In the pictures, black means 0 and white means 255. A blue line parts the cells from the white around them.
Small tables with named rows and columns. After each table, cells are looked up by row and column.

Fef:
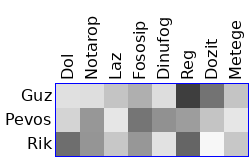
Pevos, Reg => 157
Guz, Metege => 196
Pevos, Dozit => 196
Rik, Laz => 199
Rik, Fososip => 151
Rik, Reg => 101
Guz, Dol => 224
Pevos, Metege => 230
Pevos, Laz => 230
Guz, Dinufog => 221
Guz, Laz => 196
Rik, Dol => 110
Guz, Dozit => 115
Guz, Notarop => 222
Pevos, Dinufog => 145
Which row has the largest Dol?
Guz

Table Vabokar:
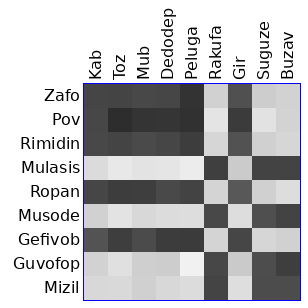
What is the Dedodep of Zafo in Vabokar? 70
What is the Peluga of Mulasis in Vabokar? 236
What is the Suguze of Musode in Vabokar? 79
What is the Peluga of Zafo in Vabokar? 51
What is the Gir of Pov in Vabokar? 59
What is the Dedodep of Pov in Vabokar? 53
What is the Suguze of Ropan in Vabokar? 208
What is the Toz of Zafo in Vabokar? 68
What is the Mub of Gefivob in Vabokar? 75
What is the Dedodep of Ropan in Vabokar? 73
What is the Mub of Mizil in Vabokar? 208
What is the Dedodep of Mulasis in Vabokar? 229
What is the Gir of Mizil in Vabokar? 222
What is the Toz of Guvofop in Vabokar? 224

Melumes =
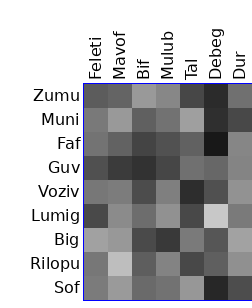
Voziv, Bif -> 76
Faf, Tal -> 97
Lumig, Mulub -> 145
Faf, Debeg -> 24
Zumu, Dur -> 112
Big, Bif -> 74
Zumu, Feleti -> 92
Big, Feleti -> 161
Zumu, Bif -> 153
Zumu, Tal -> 71
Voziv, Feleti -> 119
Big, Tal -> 122
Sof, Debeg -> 39
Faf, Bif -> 68
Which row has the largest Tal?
Muni

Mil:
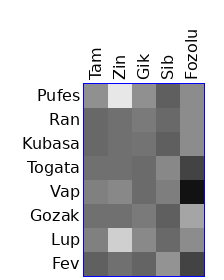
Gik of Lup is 137
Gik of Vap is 107
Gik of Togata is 107
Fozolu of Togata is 67
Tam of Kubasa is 104
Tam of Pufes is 144
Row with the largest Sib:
Fev

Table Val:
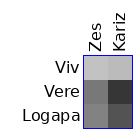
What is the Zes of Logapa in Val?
130
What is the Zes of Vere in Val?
120
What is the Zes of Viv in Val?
194
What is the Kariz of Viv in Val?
187
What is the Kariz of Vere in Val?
54
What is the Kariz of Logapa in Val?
83

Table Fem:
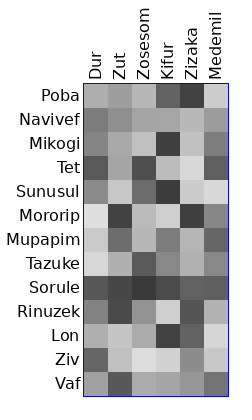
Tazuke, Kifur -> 136
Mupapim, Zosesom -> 183
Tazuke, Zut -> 176
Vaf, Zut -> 88
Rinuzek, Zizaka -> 85
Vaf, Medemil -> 115
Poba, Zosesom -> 183
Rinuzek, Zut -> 74
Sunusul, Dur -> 138
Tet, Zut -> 165
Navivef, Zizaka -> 184
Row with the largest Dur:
Mororip

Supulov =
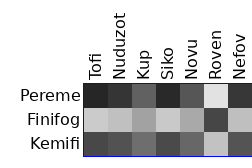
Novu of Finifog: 169
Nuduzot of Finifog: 192
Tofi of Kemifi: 72
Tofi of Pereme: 38
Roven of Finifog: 70
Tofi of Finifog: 203
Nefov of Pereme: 55
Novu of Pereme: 86
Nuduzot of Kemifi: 82
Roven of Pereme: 226
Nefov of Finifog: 191
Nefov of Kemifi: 84
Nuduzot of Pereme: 53
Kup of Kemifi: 110
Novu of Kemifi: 103
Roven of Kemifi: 194
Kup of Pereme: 97
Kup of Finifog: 162
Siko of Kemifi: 74
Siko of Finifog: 201
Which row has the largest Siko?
Finifog

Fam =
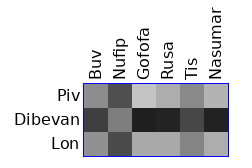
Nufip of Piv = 79
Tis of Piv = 138
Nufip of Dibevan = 126
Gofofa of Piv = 196
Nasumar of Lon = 173
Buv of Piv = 141
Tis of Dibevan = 71
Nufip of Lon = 75
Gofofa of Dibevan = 31
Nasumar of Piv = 179
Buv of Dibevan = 63
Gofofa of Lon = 169
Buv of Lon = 145
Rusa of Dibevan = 36
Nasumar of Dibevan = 34
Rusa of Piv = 173
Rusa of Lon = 169

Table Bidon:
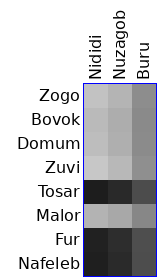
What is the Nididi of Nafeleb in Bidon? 31
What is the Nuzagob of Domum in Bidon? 175
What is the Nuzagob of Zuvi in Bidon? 184
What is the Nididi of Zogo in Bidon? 194
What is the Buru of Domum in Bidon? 139
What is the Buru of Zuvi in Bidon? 143
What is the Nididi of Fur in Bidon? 33
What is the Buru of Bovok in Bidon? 138
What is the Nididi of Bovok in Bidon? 186
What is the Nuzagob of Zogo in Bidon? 180
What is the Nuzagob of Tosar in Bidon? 41
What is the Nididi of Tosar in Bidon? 29
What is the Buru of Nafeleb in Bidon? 77
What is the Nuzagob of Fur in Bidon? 45
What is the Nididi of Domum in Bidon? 189
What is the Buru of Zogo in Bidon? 141
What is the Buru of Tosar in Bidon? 76
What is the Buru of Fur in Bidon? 78

